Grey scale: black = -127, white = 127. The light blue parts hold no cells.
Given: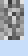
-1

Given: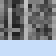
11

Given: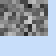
-30

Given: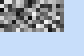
-117

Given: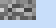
83
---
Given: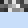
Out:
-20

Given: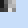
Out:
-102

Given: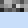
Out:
-5

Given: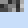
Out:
-84

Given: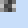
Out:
66

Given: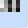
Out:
111

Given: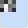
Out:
14
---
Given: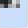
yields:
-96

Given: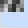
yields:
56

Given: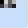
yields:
82

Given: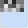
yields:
101

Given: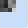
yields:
-96

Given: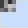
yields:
31

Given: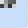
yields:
18
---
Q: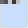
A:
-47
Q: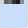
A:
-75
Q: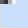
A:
-33
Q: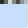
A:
-52
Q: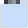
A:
-44
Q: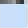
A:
-43
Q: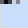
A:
-59
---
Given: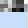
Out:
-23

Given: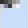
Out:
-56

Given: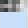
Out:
24

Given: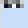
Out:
-42

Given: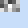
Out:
10

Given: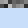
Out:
38

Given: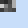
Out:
0

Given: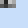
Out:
-92
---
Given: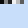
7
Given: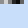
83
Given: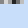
87
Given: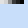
82
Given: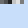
-47
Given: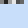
-91
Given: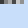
3
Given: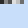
9
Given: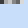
45
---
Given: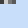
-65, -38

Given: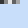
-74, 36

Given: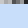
72, -90

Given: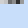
80, 25

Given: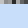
66, -56

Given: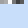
32, -36

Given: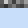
-33, -19

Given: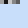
33, -35
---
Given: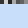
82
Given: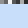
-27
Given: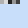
92
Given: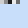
10
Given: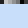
71
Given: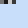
-101
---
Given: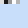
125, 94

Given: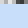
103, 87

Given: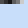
75, -6

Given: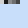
81, 11

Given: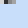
86, 35

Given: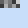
76, 49

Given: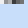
111, 46
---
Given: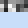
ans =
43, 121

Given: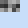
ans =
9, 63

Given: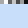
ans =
68, 124

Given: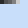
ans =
-29, 76

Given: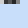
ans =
-42, 79

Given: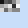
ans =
104, 119
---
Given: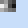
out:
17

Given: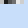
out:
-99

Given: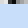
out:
104

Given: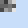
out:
29

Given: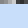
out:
18

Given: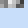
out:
-1

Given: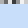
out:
-22

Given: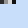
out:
18

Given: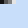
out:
-40

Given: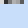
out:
-78
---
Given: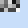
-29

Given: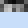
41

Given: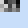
81

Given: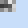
-54

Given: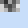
-26

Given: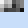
16

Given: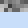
47

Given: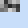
-29

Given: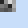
-22

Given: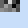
30
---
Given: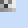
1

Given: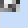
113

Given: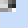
-20

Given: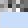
-40

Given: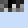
-126

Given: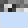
9

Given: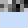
89

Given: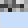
22

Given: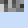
50

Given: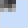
-76
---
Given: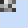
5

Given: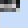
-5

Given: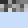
30

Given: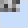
5

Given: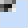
-71

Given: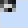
-33

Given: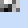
-88

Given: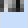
-55

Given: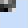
-125
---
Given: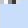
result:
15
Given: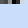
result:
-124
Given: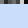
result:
-59
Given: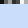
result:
-53
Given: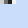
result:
-16
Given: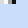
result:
121
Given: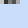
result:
-2
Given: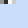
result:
-82
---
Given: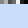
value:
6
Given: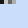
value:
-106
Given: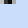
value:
68
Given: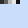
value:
-81
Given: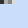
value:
-78
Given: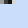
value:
30
